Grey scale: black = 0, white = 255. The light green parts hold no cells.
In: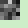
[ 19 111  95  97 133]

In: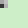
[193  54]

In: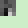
[94 74 26 78]

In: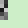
[ 53 185]

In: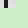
[221 228]

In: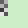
[181 181]

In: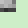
[118 166  48]

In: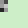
[ 72 158]
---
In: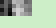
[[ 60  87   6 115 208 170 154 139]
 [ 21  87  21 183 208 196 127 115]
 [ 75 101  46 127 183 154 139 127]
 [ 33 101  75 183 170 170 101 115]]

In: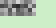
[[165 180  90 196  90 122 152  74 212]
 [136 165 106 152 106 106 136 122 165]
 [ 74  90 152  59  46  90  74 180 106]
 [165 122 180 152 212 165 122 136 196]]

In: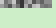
[[157 126  84 157 114  55 172  99 185 198 126 114 126]
 [198 114 142 198  84  55 142 172  84 126  99 142 142]]

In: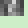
[[ 79 109 109 213  95  65]
 [124  79 140 155 124  95]
 [ 95  79 169 155 109  65]
 [109  65 197 124  95  79]]

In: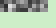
[[ 59 110 137  85 137 166 137  59  98  73 123 137]
 [150  73 195 123  73  59  59 166 110  85 150 150]
 [ 98  46 224 182  85 110 123  73 166 110 182  98]]

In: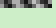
[[158  66  21 104 174 146  66  36 104 190 158  66  21]
 [118  36  78 174 174  78  21 104 190 130  52  36 146]]

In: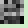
[[ 22  95  38  51  66   6]
 [134  38  51  66  51   6]
 [134  38  80  66  80 174]
 [147 122 134 122  22  95]
 [110 161 147 187 110 199]
 [187  22 161  51  80 161]]

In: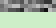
[[121 133  85  85  69  41 161 133 109 109  53  17 190 161]
 [146 177 121  97 109  85 161  97 133  97  85  53  53 161]
 [109 146 161 190 190 121 121 146 161 190 146 177 146  85]]

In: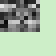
[[ 68  82  39  39  68 122  23  39  39 200]
 [ 39  53  82  39 162 110 162 110  23  97]
 [ 39  82  97  82  97 135  23 135  68 110]
 [110  82 122 135 122  68  97 135 110  68]
 [162 174 135  82 122 122 122  97  82 147]
 [ 23  23 147 147 110  97  68 162 147  97]
 [229 188 174 200  68  97  53 162 214  53]
 [122  10 188 200 200  53 174 214 188 162]]
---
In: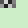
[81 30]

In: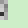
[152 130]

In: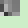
[115 178 141 152]

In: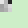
[229 188 209]

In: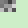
[127 158 187]

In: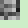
[106  85 156  79 158]

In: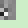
[122 163 127 136]
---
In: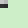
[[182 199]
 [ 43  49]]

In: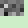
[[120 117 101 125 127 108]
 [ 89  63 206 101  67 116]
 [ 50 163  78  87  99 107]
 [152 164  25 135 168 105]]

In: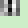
[[119 122 207  17 223]
 [114 126 174  73 252]
 [ 88 155 212  14 216]
 [104 188 155  79 181]]

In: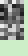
[[200 239 196  92 240 137]
 [ 81  49 109 199  33  54]
 [ 52  21  53 210 113 100]
 [ 32 133  49 152  95  94]
 [ 98  29  51 107  71 146]
 [ 63 122  92 114  98 112]
 [206 237 195  81 211 131]
 [ 60 121 104 210 216 132]
 [137 209 123 103 132  74]
 [ 76  85  73 202 194  55]]

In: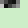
[[119 122  71  30  17]
 [148 200  14  63 106]]

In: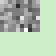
[[185 208 188 131 165 109 130 182 100 151]
 [157 180 164 185 139  42 126 127 109 150]
 [114 167 114 126 125 125 135 170  90 106]
 [126 122 159 194 128 126 126 172 167 117]
 [227 184 186 168 113  86 230 154 138  97]
 [120 103 141 164 155 126 180 151 126 129]
 [142 126 199 149 135 177  73 143  75 172]
 [130 126 168 136 139 203 126 253  53 126]]

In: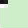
[[ 34  22]
 [239 253]]

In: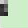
[[166 203]
 [ 85  45]
 [109  59]
 [ 38  50]]

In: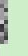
[[159 151]
 [173 109]
 [ 76 160]
 [182 158]
 [147 159]
 [ 73 201]
 [152  51]
 [122  62]
 [ 94 161]
 [ 63 119]
 [173 104]]
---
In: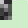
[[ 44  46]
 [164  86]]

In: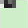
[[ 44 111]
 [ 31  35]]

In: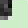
[[66 27]
 [90 13]]

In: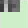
[[153  87]
 [184  73]]

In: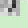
[[161 210]
 [172 185]]

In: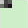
[[68 91]
 [58 23]]
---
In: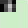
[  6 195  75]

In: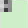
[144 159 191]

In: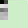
[ 74 227]

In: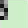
[171  21]

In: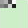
[253 213]

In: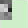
[106 180 196]
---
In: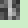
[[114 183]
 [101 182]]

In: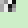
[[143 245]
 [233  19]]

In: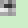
[[181 111]
 [ 58  49]]

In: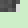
[[75 86]
 [81 77]]

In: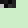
[[27  6]
 [11 50]]

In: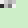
[[203 176]
 [189 123]]

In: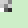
[[205 132]
 [134 207]]

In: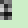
[[137 125]
 [ 38 100]]
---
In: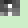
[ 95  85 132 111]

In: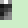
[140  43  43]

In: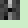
[48 78  8 42 71]

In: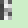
[ 96 242  69]

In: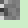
[128 115 127  78 216]

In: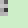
[ 94 198]

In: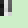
[ 99 221  33]
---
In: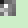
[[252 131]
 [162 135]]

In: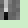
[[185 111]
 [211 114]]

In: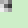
[[104  56]
 [201 159]]

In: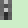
[[ 77  97]
 [198 107]]

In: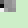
[[143 147]
 [164 142]]

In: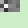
[[244 140]
 [ 49 117]]

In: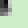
[[ 38 194]
 [ 88 151]]
